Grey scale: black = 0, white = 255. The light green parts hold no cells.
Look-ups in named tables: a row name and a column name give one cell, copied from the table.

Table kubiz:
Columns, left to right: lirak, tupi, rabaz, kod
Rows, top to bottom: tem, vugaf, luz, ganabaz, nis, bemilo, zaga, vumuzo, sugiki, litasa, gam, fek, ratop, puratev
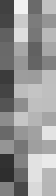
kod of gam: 167
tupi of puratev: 72
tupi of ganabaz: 167
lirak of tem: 65
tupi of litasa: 150
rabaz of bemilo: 156
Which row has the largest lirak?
gam

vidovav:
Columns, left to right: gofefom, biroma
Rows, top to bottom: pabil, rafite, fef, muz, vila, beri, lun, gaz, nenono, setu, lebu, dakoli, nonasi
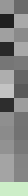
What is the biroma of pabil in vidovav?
106
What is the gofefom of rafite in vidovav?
32
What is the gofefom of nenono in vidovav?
143
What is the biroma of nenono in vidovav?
115
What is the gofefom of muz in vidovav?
40
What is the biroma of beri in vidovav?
101
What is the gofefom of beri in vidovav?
174
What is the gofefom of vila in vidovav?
118
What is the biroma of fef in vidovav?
138
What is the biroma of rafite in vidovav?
169
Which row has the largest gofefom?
lun

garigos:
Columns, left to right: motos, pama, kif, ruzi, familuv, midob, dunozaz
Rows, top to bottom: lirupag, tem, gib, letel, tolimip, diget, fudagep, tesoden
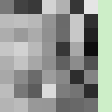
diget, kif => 107
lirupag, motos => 120
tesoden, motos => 180
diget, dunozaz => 132
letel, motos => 198
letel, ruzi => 149
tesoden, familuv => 100
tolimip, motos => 175
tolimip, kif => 167
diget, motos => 168
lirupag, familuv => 177
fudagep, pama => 120
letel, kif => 185
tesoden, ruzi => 151
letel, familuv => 54
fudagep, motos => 188
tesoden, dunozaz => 111
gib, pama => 154
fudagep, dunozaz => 44
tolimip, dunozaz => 81
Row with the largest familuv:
lirupag

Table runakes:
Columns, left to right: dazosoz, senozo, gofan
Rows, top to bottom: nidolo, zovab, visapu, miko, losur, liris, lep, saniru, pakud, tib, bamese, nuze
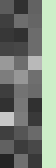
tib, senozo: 85
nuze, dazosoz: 36
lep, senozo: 115
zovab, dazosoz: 63
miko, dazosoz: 68
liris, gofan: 111
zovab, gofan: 101
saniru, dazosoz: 49
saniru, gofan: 48
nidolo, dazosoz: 92
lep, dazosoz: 62
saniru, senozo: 120
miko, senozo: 71
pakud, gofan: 57
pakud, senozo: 125
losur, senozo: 110
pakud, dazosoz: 200
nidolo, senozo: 48
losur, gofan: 185
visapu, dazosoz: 55
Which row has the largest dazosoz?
pakud

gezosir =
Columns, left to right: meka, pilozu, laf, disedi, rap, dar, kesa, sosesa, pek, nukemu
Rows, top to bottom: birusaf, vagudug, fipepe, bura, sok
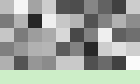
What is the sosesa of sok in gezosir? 106
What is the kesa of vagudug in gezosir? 82
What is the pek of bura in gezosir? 224
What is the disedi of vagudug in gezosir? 239
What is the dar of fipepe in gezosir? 72
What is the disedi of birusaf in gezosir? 205

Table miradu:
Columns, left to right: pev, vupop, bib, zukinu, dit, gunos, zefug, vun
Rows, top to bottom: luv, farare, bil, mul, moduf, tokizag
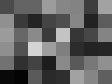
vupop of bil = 103
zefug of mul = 35
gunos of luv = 131
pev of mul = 143
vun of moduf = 144
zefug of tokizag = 133
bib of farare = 35
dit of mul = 127
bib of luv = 100
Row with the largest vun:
luv

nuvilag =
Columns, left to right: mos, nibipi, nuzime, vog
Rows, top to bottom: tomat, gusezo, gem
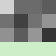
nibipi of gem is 92
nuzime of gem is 150
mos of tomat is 210
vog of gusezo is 148
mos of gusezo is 113
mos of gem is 145
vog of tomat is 92
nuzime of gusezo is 114
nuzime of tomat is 107
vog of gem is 52
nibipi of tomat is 107
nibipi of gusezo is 65

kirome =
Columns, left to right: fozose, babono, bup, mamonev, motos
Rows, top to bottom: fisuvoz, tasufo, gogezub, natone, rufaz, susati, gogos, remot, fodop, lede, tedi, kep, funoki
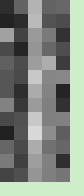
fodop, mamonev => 128
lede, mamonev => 141
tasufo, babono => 44
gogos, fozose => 86
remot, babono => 56
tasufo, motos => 76
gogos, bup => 171
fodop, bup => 200
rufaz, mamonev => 173
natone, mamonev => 104
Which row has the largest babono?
fisuvoz

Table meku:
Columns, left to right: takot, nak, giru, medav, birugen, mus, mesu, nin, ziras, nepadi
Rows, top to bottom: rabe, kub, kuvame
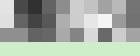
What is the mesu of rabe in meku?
194
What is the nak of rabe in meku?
73
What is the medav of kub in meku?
88
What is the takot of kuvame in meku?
143
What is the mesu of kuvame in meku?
217
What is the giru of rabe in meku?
49
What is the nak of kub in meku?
100
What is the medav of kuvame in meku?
103
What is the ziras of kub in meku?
154
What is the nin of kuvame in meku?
105
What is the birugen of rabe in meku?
141
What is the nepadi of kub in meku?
114
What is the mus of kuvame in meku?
132
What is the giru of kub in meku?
67
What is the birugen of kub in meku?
174
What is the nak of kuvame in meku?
143
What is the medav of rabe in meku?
99
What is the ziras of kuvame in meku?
204

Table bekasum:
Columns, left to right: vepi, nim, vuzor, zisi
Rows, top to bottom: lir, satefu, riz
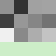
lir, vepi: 146
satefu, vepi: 63
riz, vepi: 240
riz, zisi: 195
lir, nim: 50
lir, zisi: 163
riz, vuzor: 173
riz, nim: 137
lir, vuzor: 161
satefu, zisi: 115
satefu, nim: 151
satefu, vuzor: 134

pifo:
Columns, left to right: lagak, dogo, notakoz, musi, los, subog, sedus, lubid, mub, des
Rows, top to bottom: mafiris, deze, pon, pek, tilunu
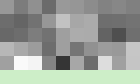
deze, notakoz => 114
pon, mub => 79
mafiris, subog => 150
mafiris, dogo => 124
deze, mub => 111
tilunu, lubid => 221
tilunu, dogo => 250
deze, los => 194
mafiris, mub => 135
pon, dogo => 109
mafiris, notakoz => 144
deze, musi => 151
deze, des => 115
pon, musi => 114
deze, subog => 167
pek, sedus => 145
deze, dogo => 101
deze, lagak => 109

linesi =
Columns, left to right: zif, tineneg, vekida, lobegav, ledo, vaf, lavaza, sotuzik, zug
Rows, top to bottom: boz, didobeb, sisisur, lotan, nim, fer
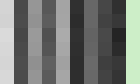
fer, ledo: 166
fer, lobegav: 91
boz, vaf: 48
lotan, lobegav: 85
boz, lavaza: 103
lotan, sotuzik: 71
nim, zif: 213
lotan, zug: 43
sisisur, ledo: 171
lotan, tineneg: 74
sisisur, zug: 36
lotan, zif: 215
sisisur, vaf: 49

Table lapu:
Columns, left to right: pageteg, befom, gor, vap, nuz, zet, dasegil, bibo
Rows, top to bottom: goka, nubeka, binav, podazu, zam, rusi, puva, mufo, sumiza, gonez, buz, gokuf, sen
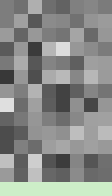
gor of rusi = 78
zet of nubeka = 113
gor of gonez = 147
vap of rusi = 171
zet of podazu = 151
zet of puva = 95
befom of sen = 97
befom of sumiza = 120
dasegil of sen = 105
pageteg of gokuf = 192
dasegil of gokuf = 85
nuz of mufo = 66
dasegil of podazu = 139
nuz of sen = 95
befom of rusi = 151
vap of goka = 110
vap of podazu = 182
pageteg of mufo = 223
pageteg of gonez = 76
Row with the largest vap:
podazu

